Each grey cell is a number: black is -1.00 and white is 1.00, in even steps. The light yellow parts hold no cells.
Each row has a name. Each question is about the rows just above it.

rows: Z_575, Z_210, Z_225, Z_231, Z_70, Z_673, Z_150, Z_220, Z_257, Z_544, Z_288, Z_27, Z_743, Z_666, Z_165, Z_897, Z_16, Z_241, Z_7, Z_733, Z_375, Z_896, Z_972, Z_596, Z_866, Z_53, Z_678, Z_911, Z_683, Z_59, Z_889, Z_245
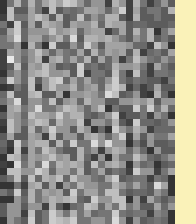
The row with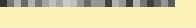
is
Z_575
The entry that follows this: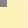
[-0.08]
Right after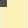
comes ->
[0.17]

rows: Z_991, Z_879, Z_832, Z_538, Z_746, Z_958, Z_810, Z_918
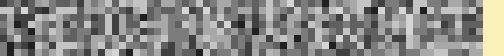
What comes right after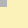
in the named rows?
[0.32]
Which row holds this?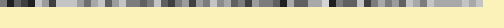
Z_810
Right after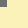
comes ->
[0.32]
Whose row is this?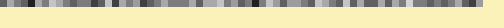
Z_746
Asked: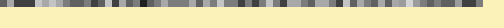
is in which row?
Z_832
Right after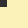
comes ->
[-0.03]
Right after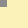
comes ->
[0.32]

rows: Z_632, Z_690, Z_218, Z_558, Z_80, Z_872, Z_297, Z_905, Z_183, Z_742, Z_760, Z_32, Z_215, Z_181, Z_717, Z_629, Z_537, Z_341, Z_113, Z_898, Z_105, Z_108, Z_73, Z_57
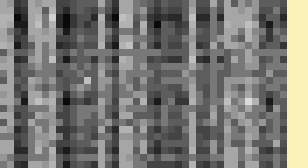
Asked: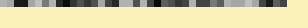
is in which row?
Z_558
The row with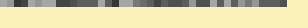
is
Z_632
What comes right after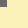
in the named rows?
[-0.27]
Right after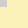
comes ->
[-0.68]
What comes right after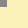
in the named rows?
[-0.06]

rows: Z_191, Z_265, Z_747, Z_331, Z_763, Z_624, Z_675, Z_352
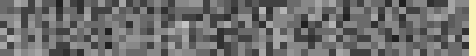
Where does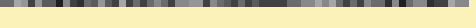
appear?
Z_191
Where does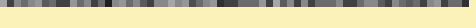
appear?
Z_763
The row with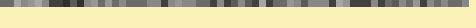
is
Z_352
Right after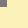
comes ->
[0.07]
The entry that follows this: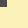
[-0.16]

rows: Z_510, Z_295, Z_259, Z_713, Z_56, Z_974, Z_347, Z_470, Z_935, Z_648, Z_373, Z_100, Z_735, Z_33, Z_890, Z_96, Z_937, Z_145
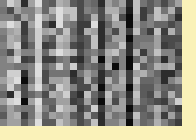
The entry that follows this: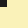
[0.51]
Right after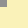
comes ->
[0.26]

